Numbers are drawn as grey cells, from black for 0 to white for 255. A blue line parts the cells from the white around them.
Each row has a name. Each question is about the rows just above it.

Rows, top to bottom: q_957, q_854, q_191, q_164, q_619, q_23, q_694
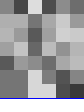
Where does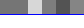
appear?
q_23
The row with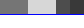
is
q_694
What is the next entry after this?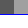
[208]
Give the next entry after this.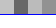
[181]
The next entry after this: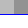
[181]

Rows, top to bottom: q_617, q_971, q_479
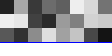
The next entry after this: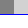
[202]
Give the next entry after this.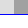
[196]
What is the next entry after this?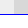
[115]

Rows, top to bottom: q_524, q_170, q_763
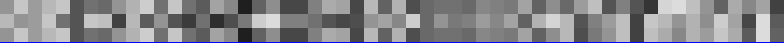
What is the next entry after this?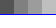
[65]
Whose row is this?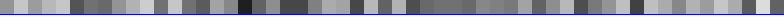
q_763
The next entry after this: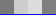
[128]
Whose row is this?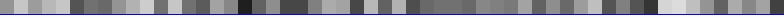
q_524
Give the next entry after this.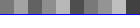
[191]

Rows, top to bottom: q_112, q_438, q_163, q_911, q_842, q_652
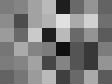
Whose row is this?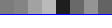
q_112
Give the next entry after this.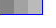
[30]
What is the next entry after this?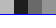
[99]
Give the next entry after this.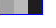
[105]

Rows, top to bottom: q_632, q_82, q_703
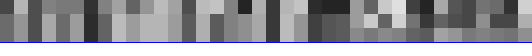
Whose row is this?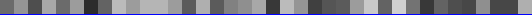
q_82
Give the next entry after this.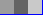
[223]
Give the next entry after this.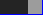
[99]

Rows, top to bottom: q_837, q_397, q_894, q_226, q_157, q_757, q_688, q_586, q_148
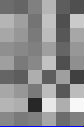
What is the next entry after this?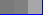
[108]
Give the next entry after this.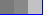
[79]
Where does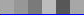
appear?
q_894

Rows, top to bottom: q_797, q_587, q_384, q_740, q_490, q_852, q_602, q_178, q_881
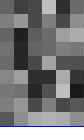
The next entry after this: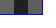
[107]
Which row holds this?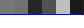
q_602
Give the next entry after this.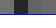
[126]
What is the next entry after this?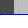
[47]
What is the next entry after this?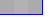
[142]
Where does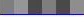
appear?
q_587
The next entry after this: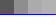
[171]

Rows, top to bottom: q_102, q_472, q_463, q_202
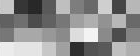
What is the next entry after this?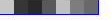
[207]
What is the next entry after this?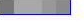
[221]

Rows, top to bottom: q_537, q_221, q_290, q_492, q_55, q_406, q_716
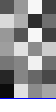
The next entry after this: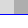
[44]
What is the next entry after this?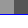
[247]
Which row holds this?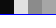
q_716
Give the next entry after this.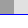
[139]
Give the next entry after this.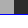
[111]

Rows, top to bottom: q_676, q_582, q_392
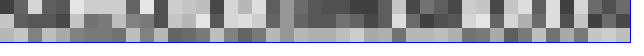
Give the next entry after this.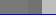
[129]
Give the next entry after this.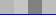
[169]
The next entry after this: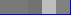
[183]
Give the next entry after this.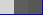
[229]
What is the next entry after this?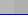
[175]
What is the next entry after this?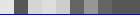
[114]
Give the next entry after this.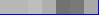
[94]

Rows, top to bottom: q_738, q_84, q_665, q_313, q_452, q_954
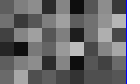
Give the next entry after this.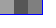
[29]
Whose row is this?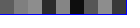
q_738

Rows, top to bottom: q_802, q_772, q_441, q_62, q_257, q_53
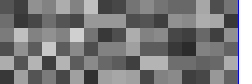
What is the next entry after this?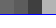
[180]
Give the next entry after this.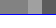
[92]
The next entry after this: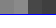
[104]
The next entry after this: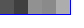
[167]
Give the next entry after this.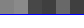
[145]
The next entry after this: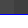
[104]
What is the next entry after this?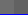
[104]

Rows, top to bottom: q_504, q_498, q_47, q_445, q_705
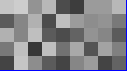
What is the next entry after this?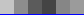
[68]
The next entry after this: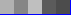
[99]
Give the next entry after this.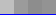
[121]
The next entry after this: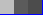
[99]
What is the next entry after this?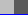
[76]
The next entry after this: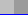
[141]

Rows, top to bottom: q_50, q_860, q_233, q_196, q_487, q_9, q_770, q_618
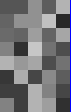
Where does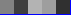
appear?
q_618
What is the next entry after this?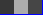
[138]
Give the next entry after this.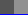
[93]

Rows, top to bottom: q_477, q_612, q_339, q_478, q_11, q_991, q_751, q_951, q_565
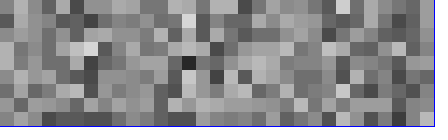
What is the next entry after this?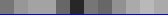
[124]
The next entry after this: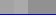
[124]
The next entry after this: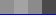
[118]
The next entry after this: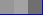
[89]
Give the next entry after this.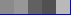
[151]
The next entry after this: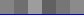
[81]
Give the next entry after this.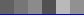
[81]

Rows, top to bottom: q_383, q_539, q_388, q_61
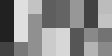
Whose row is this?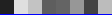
q_383
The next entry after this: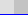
[94]
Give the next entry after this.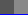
[115]
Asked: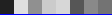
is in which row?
q_388

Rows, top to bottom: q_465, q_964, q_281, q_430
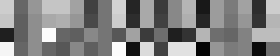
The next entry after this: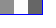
[95]
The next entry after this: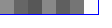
[17]
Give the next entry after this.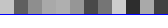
[136]

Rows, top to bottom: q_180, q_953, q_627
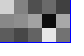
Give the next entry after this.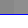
[162]
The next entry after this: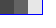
[114]

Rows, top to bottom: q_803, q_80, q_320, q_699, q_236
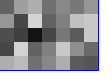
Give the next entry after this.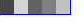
[200]
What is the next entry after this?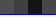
[120]
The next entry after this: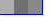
[120]
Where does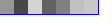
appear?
q_80

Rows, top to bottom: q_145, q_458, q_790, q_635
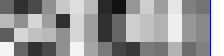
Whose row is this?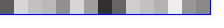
q_790
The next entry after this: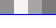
[68]
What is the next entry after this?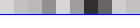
[178]
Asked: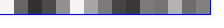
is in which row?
q_635
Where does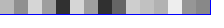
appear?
q_458
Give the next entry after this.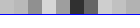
[238]

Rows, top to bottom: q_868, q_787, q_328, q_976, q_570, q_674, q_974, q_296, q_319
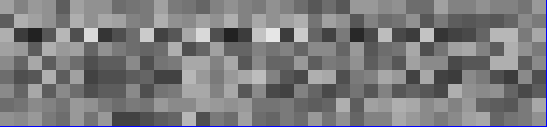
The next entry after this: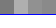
[161]
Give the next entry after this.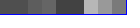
[153]

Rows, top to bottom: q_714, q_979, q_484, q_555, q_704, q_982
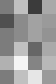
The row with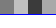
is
q_714
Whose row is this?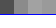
q_979
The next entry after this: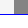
[184]
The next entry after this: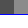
[162]
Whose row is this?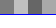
q_555
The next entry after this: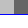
[169]

